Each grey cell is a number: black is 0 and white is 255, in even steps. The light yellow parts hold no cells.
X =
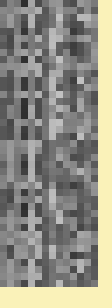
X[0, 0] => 89
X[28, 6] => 115
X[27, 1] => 77
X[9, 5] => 174
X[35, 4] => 120
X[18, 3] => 60
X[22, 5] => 85
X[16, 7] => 152
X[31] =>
[135, 150, 136, 144, 175, 169, 86, 114, 191, 129, 137, 87, 117, 88]
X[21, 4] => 178
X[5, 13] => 118
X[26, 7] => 146
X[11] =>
[85, 80, 127, 55, 125, 81, 119, 185, 130, 97, 63, 193, 101, 126]
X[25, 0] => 130
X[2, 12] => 183
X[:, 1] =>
[130, 131, 155, 153, 82, 72, 74, 90, 136, 144, 85, 80, 79, 93, 86, 133, 130, 72, 77, 79, 152, 154, 154, 144, 151, 155, 101, 77, 72, 101, 141, 150, 151, 129, 153, 74, 79, 153, 154, 147, 153]
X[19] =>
[86, 79, 128, 56, 125, 82, 119, 185, 109, 98, 72, 190, 116, 139]
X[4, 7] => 183
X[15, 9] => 156
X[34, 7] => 112
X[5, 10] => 112
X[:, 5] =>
[76, 175, 92, 82, 79, 173, 112, 175, 76, 174, 175, 81, 82, 175, 77, 76, 76, 173, 88, 82, 166, 137, 85, 76, 79, 116, 175, 86, 167, 76, 76, 169, 79, 175, 151, 174, 175, 83, 140, 173, 83]
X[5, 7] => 187
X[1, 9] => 132
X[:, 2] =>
[117, 146, 119, 118, 125, 148, 141, 149, 116, 142, 150, 127, 128, 149, 122, 116, 116, 147, 136, 128, 134, 123, 118, 116, 117, 122, 148, 134, 146, 118, 116, 136, 117, 146, 125, 149, 149, 118, 124, 140, 118]
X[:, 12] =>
[140, 140, 183, 155, 103, 159, 108, 104, 111, 151, 114, 101, 157, 112, 107, 120, 146, 158, 152, 116, 103, 95, 100, 134, 143, 149, 124, 109, 99, 115, 101, 117, 98, 160, 148, 151, 101, 152, 101, 111, 102]
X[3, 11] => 81
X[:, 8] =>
[150, 159, 191, 166, 155, 181, 97, 94, 192, 159, 172, 130, 90, 193, 113, 179, 102, 191, 169, 109, 109, 143, 163, 87, 116, 100, 81, 96, 137, 122, 175, 191, 88, 95, 98, 118, 103, 135, 150, 111, 183]
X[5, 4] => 120
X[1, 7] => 128
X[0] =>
[89, 130, 117, 46, 166, 76, 115, 147, 150, 89, 77, 153, 140, 121]
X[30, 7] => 129
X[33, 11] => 166
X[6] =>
[88, 74, 141, 72, 121, 112, 118, 189, 97, 85, 61, 79, 108, 140]

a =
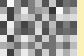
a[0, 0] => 85
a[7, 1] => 62
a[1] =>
[173, 65, 145, 234, 127, 158, 174, 54, 249, 142, 184]
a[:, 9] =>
[112, 142, 207, 124, 109, 175, 108, 174]
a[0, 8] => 70
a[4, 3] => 82
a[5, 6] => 206
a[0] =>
[85, 250, 143, 85, 129, 189, 84, 200, 70, 112, 99]
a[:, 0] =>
[85, 173, 233, 68, 82, 234, 173, 233]
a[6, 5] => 191
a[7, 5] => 98
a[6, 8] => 157
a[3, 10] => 85
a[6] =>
[173, 159, 108, 171, 125, 191, 109, 114, 157, 108, 186]
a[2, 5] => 95
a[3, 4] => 113
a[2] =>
[233, 63, 175, 205, 190, 95, 207, 113, 220, 207, 219]
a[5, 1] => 63

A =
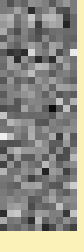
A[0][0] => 122
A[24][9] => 65
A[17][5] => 89
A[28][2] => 126
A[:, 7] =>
[91, 157, 184, 168, 110, 102, 161, 167, 46, 128, 93, 161, 101, 141, 119, 10, 88, 130, 123, 169, 93, 85, 154, 139, 155, 136, 90, 149, 164, 109, 126, 126, 75]
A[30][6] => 151
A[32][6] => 40
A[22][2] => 153
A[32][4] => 98
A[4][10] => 107
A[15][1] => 89
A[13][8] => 86
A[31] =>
[170, 118, 125, 95, 47, 183, 97, 126, 107, 143, 116]
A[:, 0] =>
[122, 123, 165, 151, 170, 90, 159, 89, 114, 106, 129, 87, 124, 91, 116, 76, 195, 111, 118, 239, 87, 69, 148, 66, 179, 120, 114, 122, 127, 125, 46, 170, 66]
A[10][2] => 135
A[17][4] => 148
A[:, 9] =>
[151, 77, 63, 36, 106, 101, 101, 114, 133, 160, 129, 111, 158, 105, 105, 192, 125, 111, 143, 169, 152, 77, 80, 129, 65, 103, 156, 93, 141, 121, 56, 143, 92]
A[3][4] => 172
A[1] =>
[123, 127, 162, 129, 45, 110, 126, 157, 85, 77, 123]
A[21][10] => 137
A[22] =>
[148, 77, 153, 92, 92, 140, 91, 154, 75, 80, 182]
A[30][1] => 191
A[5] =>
[90, 137, 112, 125, 100, 83, 137, 102, 117, 101, 98]
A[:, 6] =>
[127, 126, 180, 149, 92, 137, 102, 121, 98, 177, 125, 131, 150, 99, 124, 91, 108, 85, 149, 119, 139, 148, 91, 184, 35, 112, 111, 104, 136, 99, 151, 97, 40]
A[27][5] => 113
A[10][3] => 149
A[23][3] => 139
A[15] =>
[76, 89, 86, 164, 122, 136, 91, 10, 84, 192, 90]
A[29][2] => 160

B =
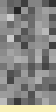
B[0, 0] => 134
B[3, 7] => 118
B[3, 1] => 105
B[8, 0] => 151
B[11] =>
[162, 70, 142, 139, 150, 174, 108, 113]
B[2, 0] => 168
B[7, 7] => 162
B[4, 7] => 78
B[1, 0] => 145
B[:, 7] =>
[50, 151, 83, 118, 78, 169, 62, 162, 169, 101, 133, 113, 79, 137, 137]
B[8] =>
[151, 150, 175, 169, 120, 178, 86, 169]
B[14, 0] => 186
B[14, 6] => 169
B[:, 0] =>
[134, 145, 168, 146, 141, 115, 128, 139, 151, 117, 151, 162, 126, 156, 186]
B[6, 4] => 141
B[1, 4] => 89
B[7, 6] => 106
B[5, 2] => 81
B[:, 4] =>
[131, 89, 108, 108, 124, 101, 141, 121, 120, 86, 97, 150, 143, 81, 89]
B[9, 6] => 69
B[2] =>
[168, 204, 128, 98, 108, 143, 150, 83]
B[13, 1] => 154
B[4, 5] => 163
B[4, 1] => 140
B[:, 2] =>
[105, 37, 128, 135, 152, 81, 145, 151, 175, 110, 98, 142, 145, 130, 57]
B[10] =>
[151, 81, 98, 156, 97, 164, 161, 133]

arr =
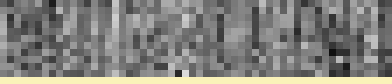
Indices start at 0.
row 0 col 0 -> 95
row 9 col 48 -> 75
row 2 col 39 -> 144
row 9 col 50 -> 136
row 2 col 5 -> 90
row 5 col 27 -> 118
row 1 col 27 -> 110
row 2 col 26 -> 202
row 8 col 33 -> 110
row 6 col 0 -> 174
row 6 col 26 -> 130
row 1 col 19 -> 100
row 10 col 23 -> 139
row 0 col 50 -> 162
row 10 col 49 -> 49
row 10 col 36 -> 147
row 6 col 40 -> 154
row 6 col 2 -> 138
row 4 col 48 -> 76
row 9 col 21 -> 140
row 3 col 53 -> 149
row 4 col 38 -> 152
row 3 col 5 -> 66
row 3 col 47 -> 57
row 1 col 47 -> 173
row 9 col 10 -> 130
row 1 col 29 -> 114
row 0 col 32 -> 101
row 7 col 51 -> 70
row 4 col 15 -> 139
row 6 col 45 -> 134
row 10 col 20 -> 139
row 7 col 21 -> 153
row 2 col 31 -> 59
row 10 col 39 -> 131
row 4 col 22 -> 77
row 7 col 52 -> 144
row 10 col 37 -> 95
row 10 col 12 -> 128

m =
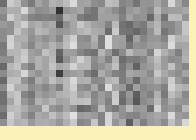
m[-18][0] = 109
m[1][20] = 149
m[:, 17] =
[132, 122, 129, 115, 118, 159, 156, 140, 109, 119, 124, 125, 153, 115, 107, 147, 145, 171]
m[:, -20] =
[178, 157, 125, 170, 161, 158, 179, 177, 185, 195, 173, 191, 154, 158, 182, 148, 192, 167]
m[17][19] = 166
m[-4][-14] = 139
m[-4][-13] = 158
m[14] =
[113, 164, 198, 151, 132, 179, 165, 182, 163, 168, 192, 189, 194, 139, 158, 129, 204, 107, 143, 88, 139, 150, 185, 139, 169, 151, 147]
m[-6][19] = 160
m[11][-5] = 174
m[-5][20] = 143
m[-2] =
[109, 207, 185, 157, 131, 170, 163, 192, 168, 188, 224, 157, 161, 154, 131, 211, 167, 145, 134, 131, 150, 157, 168, 160, 217, 155, 149]
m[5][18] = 101
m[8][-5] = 190
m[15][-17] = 145
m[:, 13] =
[142, 116, 117, 161, 171, 177, 167, 114, 141, 135, 109, 137, 168, 134, 139, 129, 154, 198]
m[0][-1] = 135
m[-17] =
[150, 175, 173, 215, 161, 141, 145, 157, 50, 150, 157, 166, 128, 116, 164, 156, 140, 122, 152, 162, 149, 136, 185, 152, 157, 159, 167]
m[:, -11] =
[184, 140, 158, 185, 202, 161, 161, 112, 181, 192, 130, 187, 164, 200, 204, 121, 167, 149]
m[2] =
[136, 206, 181, 163, 132, 125, 130, 125, 110, 176, 168, 126, 114, 117, 160, 160, 158, 129, 163, 145, 148, 105, 170, 115, 188, 185, 147]
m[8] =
[142, 145, 186, 205, 162, 178, 164, 185, 89, 145, 172, 208, 183, 141, 161, 130, 181, 109, 125, 123, 135, 164, 190, 155, 140, 145, 177]
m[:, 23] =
[144, 152, 115, 136, 118, 133, 150, 176, 155, 156, 169, 155, 129, 121, 139, 144, 160, 140]
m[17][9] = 176
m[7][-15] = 120
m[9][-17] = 211
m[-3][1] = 185
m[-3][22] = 210
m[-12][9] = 189
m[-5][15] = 142
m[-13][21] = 150
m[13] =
[112, 187, 198, 133, 119, 161, 149, 158, 175, 181, 193, 158, 169, 134, 156, 142, 200, 115, 152, 95, 143, 129, 176, 121, 189, 169, 137]
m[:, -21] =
[147, 145, 130, 159, 177, 144, 157, 193, 164, 164, 165, 159, 135, 149, 165, 198, 163, 174]

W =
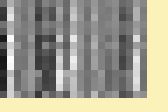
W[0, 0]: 107
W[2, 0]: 52
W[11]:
[34, 210, 105, 133, 154, 103, 63, 70, 231, 150, 194, 135, 113, 134, 144, 100, 117, 97, 127, 224, 111]
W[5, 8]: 199
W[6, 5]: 60
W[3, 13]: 147
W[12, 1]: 205
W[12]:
[39, 205, 108, 132, 152, 100, 69, 73, 216, 143, 191, 136, 114, 135, 141, 103, 119, 98, 125, 212, 113]
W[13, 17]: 80
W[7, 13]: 153
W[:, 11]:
[140, 143, 150, 139, 139, 149, 151, 143, 148, 147, 133, 135, 136, 155]
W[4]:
[90, 179, 133, 125, 137, 93, 119, 105, 149, 114, 172, 139, 122, 145, 127, 127, 135, 105, 118, 160, 127]
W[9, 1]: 246
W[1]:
[58, 209, 131, 120, 142, 72, 106, 83, 162, 108, 189, 143, 115, 154, 126, 121, 136, 88, 108, 176, 124]
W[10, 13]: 128
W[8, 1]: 252
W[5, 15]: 109
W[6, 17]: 83
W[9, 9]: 110
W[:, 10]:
[170, 189, 201, 168, 172, 231, 184, 201, 236, 224, 179, 194, 191, 186]
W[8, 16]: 130
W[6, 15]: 135
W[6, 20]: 139
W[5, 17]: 67
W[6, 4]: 134
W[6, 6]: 133
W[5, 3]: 116
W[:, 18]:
[114, 108, 97, 117, 118, 99, 97, 108, 100, 102, 134, 127, 125, 94]
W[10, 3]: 137
